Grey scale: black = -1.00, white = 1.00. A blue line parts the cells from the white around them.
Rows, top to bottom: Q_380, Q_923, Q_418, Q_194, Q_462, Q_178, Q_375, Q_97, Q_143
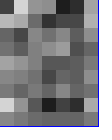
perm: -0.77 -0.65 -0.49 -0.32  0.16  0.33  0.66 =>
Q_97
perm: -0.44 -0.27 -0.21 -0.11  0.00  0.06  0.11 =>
Q_178
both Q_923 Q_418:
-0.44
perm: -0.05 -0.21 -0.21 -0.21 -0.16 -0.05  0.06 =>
Q_143
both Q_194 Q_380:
0.11
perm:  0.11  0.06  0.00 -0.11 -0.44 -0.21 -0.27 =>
Q_178

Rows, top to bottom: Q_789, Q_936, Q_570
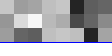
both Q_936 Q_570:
-0.21
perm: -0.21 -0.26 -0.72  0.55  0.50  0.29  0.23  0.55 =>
Q_789
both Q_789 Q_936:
-0.21
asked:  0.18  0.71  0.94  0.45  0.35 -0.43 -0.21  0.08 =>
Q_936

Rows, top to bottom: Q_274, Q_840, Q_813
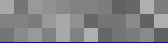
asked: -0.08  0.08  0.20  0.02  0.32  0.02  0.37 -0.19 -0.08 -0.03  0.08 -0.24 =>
Q_813
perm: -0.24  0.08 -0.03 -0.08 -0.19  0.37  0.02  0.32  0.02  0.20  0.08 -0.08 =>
Q_813
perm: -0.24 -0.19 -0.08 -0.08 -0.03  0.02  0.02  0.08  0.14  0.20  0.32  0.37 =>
Q_840
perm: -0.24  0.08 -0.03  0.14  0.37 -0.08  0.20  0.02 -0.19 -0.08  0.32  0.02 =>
Q_840
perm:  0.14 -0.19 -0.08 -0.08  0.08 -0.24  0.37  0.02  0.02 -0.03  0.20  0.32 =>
Q_840

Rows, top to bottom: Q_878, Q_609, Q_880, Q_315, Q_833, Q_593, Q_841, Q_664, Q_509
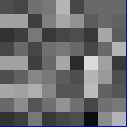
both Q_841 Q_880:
0.31
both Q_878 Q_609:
-0.18
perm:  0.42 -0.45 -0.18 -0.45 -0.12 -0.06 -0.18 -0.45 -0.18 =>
Q_315
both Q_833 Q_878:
-0.18
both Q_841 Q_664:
-0.33
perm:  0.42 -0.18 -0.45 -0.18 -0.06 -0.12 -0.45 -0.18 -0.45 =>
Q_315

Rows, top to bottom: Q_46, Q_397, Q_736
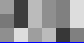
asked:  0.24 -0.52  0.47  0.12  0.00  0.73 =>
Q_46
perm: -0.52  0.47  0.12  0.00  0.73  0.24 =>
Q_46
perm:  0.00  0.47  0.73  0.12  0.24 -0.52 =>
Q_46

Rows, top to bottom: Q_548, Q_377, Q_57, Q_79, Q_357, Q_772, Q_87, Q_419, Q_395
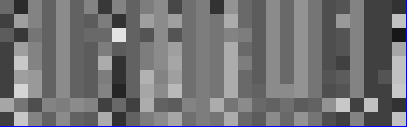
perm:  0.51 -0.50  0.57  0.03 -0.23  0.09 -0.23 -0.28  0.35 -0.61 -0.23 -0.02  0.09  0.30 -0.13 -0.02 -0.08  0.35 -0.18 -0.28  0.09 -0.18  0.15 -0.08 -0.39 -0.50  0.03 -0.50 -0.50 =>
Q_395
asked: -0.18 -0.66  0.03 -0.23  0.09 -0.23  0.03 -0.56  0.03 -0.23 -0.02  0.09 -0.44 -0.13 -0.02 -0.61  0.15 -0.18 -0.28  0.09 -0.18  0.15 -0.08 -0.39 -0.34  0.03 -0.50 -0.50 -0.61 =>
Q_548
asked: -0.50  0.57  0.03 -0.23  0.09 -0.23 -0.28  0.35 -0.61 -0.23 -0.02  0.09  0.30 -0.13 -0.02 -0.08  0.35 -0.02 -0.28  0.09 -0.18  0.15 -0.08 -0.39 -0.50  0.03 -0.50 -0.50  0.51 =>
Q_357
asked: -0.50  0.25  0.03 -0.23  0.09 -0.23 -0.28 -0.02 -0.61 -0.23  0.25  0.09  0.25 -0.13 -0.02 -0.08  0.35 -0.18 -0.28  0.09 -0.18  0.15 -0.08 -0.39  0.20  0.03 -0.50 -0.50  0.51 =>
Q_377
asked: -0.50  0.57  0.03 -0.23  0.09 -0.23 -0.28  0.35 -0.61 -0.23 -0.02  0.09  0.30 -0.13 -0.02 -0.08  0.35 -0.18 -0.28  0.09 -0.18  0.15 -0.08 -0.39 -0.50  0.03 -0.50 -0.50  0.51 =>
Q_395
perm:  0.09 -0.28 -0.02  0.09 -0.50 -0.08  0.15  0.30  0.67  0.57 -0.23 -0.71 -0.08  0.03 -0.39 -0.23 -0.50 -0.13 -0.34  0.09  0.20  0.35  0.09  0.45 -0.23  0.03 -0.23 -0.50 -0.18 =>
Q_87
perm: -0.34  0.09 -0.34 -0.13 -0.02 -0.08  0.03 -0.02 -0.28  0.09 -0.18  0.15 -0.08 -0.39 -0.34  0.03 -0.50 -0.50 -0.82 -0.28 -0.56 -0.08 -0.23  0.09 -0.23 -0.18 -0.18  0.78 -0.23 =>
Q_57

